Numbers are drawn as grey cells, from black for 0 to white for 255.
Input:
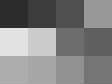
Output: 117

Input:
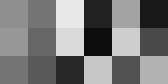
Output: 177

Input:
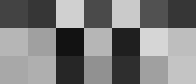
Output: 196

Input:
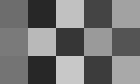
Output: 169

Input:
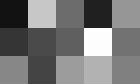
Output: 128

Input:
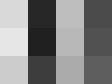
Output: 94

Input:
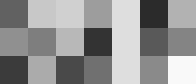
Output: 249

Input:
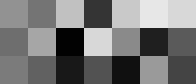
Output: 68

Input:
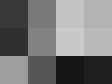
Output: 30
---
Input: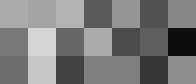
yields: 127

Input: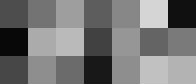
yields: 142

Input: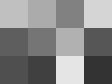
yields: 64

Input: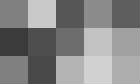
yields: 180

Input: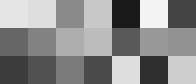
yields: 222

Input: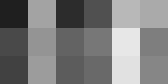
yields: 105

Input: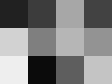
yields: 11

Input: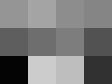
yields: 204
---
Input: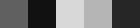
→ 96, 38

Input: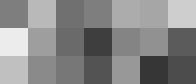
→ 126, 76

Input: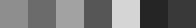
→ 142, 57

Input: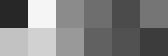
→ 39, 60

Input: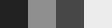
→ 34, 236

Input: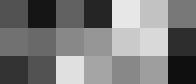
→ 82, 15

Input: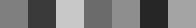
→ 127, 164

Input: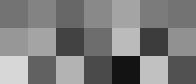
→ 115, 81

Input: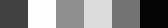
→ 65, 5
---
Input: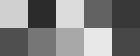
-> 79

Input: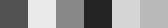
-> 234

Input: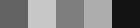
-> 99

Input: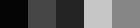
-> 5

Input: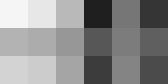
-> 204

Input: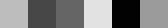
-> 71

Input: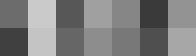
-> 102

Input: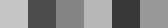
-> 76

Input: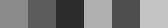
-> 92
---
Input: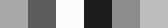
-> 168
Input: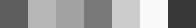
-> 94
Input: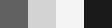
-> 97
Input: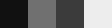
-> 17
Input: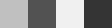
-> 192
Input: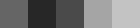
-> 101
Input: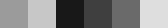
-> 155
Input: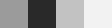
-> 155
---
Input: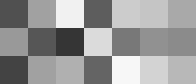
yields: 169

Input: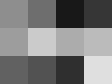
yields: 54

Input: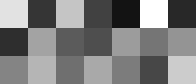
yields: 40

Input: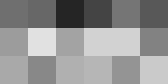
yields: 88

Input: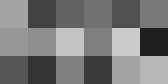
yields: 121

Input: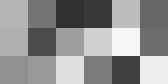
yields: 103

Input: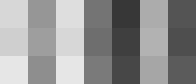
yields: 84

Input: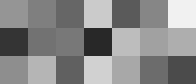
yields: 241

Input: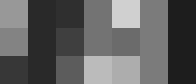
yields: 29
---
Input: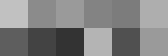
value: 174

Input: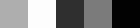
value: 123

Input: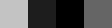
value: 29

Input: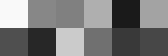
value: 175

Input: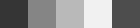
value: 133

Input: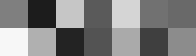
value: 198

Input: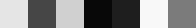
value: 208
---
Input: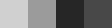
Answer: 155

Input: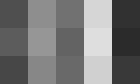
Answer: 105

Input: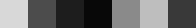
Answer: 138

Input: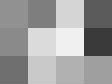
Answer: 201

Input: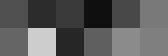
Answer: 95

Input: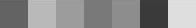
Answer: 141

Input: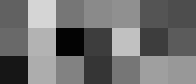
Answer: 118
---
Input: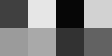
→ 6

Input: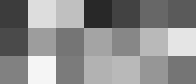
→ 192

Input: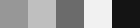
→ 107

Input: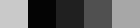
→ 32

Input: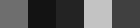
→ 35

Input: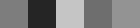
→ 197

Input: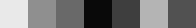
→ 105
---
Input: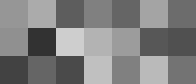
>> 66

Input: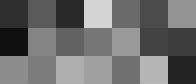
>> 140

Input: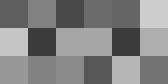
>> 151

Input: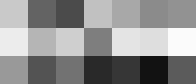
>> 153

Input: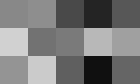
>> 148

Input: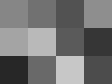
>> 39

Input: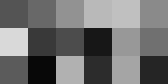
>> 91

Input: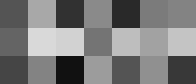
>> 69

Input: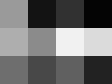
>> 110

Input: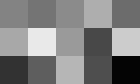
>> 50
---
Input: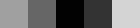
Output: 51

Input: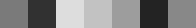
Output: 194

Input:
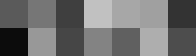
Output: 193

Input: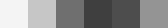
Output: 63

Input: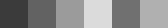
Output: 219

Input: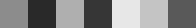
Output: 54
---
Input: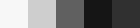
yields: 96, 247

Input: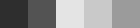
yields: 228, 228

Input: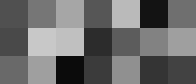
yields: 44, 200

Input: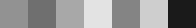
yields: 227, 227

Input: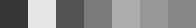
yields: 123, 229

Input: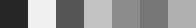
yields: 194, 239

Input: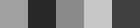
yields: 137, 198
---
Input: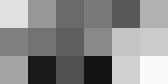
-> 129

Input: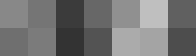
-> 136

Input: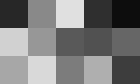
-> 209

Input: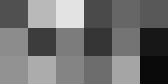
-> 140

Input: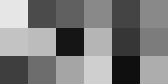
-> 195

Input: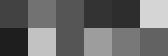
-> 66

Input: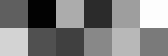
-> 95
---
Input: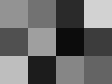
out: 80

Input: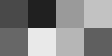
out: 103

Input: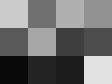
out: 90

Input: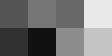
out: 49

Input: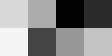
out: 244

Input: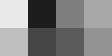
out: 191

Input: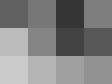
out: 187
